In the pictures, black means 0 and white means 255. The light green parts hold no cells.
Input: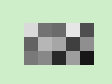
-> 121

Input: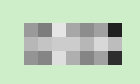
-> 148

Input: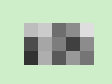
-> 50

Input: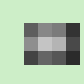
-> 67

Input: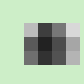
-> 111

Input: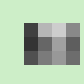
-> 80
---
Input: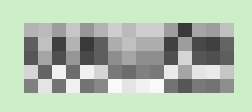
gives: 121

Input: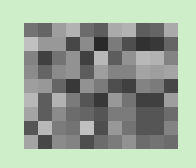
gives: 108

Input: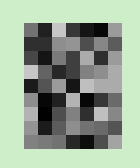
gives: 13

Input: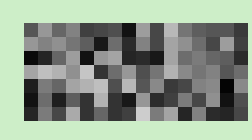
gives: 43

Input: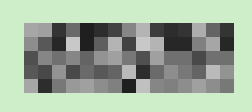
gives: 160
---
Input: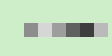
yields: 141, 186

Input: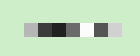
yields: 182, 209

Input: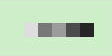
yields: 222, 38

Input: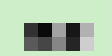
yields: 50, 206

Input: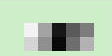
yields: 242, 178

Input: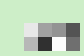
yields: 232, 111

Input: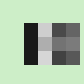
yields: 25, 88

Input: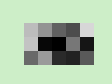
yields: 188, 89

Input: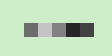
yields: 108, 66
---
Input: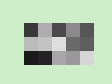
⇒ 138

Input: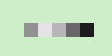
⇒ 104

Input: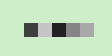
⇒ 133

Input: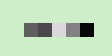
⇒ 129

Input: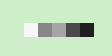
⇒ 73

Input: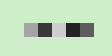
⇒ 36

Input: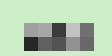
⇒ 194

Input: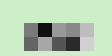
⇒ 137

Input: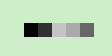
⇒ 170

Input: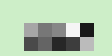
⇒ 245
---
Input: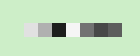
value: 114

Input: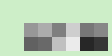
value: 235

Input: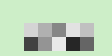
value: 233

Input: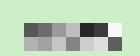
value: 205

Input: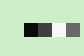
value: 63

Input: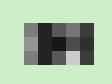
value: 89

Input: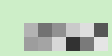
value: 50

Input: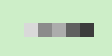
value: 172
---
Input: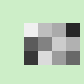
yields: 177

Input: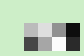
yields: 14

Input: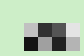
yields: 228

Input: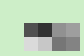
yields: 158

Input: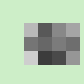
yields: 110

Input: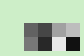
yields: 189

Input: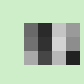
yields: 141
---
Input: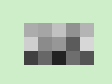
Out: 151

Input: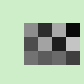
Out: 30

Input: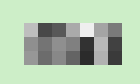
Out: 143

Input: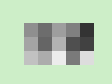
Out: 178

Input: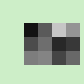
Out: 40

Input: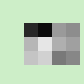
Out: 175

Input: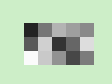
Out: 51

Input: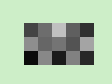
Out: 116
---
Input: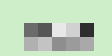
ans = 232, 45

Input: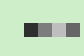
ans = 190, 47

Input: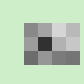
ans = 213, 49

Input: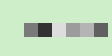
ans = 221, 50

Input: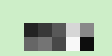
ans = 248, 13

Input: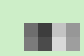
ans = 216, 61
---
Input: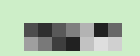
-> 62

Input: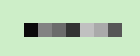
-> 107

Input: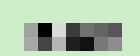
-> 181

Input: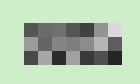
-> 44

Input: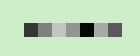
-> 195

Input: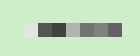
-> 65
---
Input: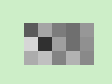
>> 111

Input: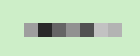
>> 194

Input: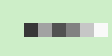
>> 198

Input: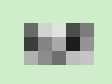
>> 76

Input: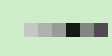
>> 133

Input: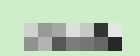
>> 52

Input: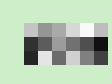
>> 249

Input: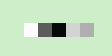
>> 211

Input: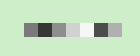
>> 76
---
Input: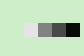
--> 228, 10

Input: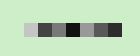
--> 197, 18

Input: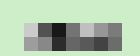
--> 203, 24

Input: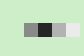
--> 235, 38

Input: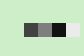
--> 235, 18

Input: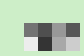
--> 237, 52
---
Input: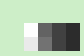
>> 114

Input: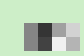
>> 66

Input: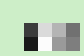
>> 252

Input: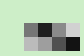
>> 158

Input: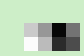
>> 187

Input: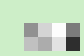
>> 172
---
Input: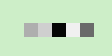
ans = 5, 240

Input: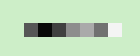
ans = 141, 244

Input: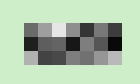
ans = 23, 230

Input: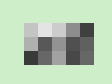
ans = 147, 228

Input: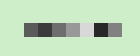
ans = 152, 216

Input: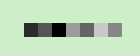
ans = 156, 200

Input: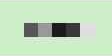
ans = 28, 222

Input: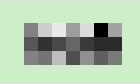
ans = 102, 233

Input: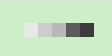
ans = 184, 232
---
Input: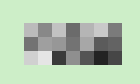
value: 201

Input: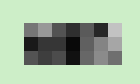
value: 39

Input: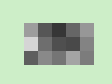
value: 102

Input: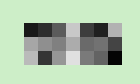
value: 32

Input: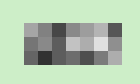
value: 180

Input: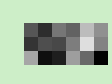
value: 188
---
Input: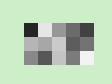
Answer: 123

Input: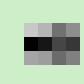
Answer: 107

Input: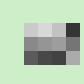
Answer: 66

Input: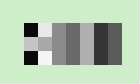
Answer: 53

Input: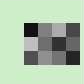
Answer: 116

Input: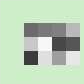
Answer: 158

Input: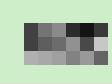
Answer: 153

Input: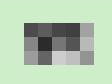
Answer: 191
